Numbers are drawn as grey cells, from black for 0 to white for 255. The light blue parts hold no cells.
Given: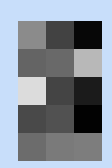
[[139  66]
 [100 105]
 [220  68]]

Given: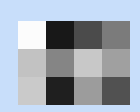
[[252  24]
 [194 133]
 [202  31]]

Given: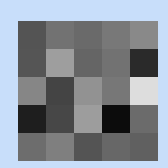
[[ 84 114]
 [ 85 158]
 [134  68]]

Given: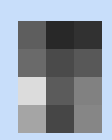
[[ 94  40]
 [106  74]
 [220  91]]

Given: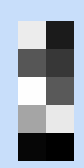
[[236  27]
 [ 86  55]
 [254  89]]

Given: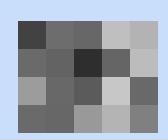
[[ 66 109]
 [106  99]
 [156 104]]
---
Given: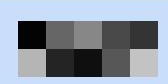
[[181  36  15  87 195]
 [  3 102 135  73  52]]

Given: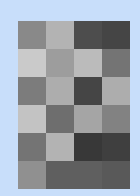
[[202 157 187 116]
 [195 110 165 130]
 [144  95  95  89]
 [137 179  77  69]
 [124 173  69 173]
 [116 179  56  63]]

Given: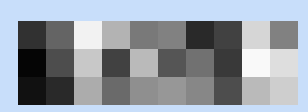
[[ 49 100 242 179 121 129  41  65 214 129]
 [ 17  41 172 106 143 151 135  77 186 206]
 [  5  77 200  65 186  85 113  57 249 222]]

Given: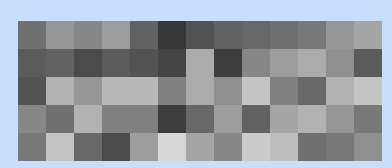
[[135 112 178 128 128  61 104 157  98 165 178 150 120]
 [120 196 104  75 157 215 165 135 203 190 112 120 143]
 [112 150 135 157  98  55  83  98 104 112 120 150 165]
 [ 91  98  75  91  83  68 171  61 135 157 171 143  91]
 [ 83 178 150 184 184 128 171 143 196 128 104 178 196]]

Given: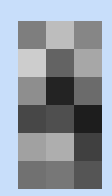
[[205  99 167]
 [161 174  64]
 [142  35 107]
 [126 189 134]
 [113 119  85]
 [ 71  79  29]]

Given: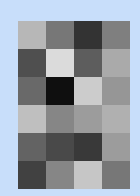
[[191 134 156 176]
 [183 119  51 127]
 [105  15 204 150]
 [ 99  73  57 156]
 [ 79 219  93 170]
 [ 65 134 198 119]]

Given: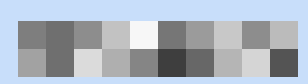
[[162 111 219 175 133  62 103 181 213  84]
 [126 111 141 194 247 118 155 200 141 187]]

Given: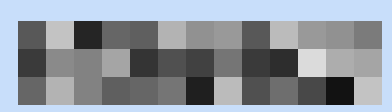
[[102 179 130  95 102 117  31 187  80 110  72  18 195]
 [ 88 195  37 102  95 179 145 153  88 187 153 145 123]
 [ 58 138 130 165  52  80  65 117  58  45 219 173 165]]
